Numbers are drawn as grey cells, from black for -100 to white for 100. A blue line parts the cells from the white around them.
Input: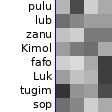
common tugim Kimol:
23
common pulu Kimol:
33
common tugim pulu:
-41
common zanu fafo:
62
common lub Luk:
23

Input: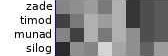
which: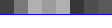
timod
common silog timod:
22
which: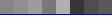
zade

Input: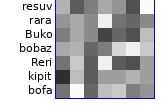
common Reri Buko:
-37
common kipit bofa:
48
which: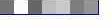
bofa
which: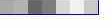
bobaz
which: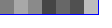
Buko

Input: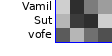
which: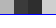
Sut
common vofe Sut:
43
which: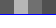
vofe

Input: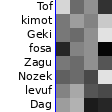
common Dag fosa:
-70
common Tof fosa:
13

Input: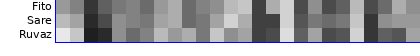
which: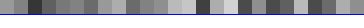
Fito
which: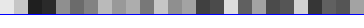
Ruvaz
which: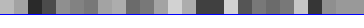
Sare

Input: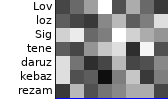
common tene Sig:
16
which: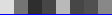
daruz
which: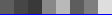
loz

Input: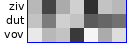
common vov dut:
53
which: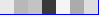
vov

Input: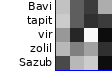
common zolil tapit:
-62
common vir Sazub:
-90
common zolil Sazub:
44
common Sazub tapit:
60
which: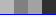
zolil
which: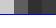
tapit
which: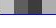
Bavi

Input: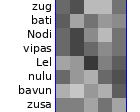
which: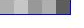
bavun
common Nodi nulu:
-18

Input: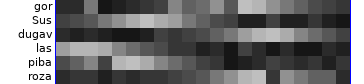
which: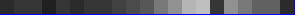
roza
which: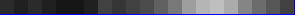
dugav
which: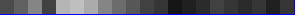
piba

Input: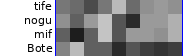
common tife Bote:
46
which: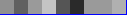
nogu
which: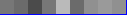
tife

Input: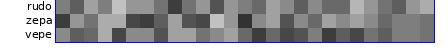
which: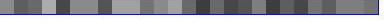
vepe
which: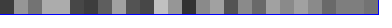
zepa

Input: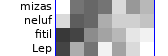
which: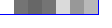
mizas
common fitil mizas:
44
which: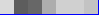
neluf
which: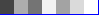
Lep

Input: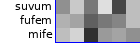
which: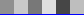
suvum
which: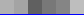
fufem
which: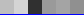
mife

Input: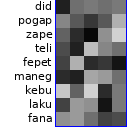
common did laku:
-5
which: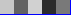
kebu

